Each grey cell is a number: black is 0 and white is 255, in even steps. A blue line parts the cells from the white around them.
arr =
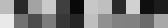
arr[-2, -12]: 188
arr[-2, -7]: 9
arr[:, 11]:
[28, 168]
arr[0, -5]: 191
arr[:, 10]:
[15, 107]
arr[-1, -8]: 55
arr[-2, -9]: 201

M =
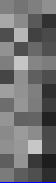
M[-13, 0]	129
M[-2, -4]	94
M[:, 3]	[144, 49, 74, 80, 125, 78, 47, 61, 34, 73, 75, 29, 45]
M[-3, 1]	152
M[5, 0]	69
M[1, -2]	89
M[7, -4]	109
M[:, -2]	[127, 89, 65, 105, 133, 95, 127, 124, 100, 140, 199, 56, 79]
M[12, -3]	93
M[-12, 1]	138

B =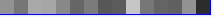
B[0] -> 146
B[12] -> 96
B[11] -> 100
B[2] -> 169
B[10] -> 119

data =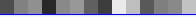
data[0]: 78
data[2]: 144
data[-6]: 234
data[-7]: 61
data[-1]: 194

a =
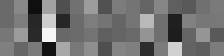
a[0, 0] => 106
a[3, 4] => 168
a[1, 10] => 185
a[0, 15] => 122
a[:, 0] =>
[106, 106, 119, 127]
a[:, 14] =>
[112, 119, 149, 94]
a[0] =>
[106, 136, 15, 162, 79, 113, 156, 81, 124, 116, 101, 134, 95, 89, 112, 122]
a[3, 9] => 127
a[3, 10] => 44
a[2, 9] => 105
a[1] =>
[106, 125, 39, 206, 38, 107, 125, 116, 101, 117, 185, 111, 31, 129, 119, 120]
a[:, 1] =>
[136, 125, 155, 102]
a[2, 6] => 115
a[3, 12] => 208

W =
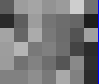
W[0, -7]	93
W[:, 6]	[114, 29, 161, 43, 47, 43]
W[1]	[42, 94, 157, 117, 109, 102, 29]
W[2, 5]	83
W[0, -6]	157
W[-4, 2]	171
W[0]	[93, 157, 165, 147, 155, 206, 114]
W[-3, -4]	128
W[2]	[164, 102, 171, 121, 108, 83, 161]
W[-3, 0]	157
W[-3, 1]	181

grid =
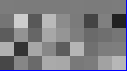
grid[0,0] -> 124
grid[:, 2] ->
[123, 88, 102, 167, 106]
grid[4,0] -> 71
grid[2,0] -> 92
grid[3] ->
[176, 51, 167, 135, 93, 181, 112, 125, 126]
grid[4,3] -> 170
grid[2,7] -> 111
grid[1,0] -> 117
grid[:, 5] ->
[124, 123, 126, 181, 121]
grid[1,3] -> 186

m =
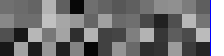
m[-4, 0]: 112
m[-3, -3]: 79
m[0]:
[112, 107, 100, 179, 95, 7, 111, 99, 87, 95, 114, 141, 144, 124, 94]
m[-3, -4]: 33
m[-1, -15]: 24
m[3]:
[24, 162, 28, 150, 32, 131, 6, 65, 148, 105, 46, 51, 156, 59, 36]
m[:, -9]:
[111, 101, 179, 6]
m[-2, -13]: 183
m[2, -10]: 46
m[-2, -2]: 75
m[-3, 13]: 184
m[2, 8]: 69
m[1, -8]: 161
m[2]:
[80, 23, 183, 120, 164, 46, 179, 65, 69, 127, 179, 55, 93, 75, 187]
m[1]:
[136, 110, 110, 193, 166, 151, 101, 161, 106, 111, 72, 33, 79, 184, 116]
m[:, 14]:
[94, 116, 187, 36]

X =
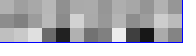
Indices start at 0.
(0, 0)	177
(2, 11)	171
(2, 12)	132
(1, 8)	180
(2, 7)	128
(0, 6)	171
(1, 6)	170
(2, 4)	33
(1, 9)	141
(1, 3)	185
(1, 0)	141

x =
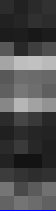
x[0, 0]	44
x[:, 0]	[44, 33, 28, 88, 165, 88, 95, 135, 43, 32, 42, 34, 60, 117, 99]
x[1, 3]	44
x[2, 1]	29
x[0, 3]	49
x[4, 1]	190
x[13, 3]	113
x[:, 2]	[42, 48, 24, 62, 193, 107, 110, 162, 57, 37, 39, 19, 45, 91, 108]
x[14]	[99, 116, 108, 97]
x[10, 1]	58
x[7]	[135, 182, 162, 147]
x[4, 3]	186
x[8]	[43, 70, 57, 40]

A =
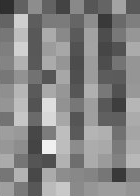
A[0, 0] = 47
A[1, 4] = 123
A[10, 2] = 68
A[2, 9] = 150
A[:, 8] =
[163, 106, 120, 82, 116, 91, 81, 62, 95, 113, 122, 129, 57, 157]
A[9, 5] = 90
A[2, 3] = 171
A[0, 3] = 98
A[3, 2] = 88
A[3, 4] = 167
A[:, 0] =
[47, 100, 119, 127, 132, 119, 143, 149, 115, 158, 151, 171, 118, 159]
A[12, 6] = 132
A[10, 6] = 172
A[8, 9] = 171
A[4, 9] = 149
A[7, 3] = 222
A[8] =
[115, 199, 106, 216, 167, 85, 159, 96, 95, 171]
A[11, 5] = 110
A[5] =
[119, 146, 114, 85, 167, 79, 156, 92, 91, 149]
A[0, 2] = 141
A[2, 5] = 90
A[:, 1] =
[97, 207, 190, 209, 177, 146, 182, 190, 199, 153, 141, 117, 179, 121]
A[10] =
[151, 141, 68, 240, 189, 140, 172, 169, 122, 172]
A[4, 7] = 77
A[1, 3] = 123
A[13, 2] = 87
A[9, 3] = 124
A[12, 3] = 171
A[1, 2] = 93
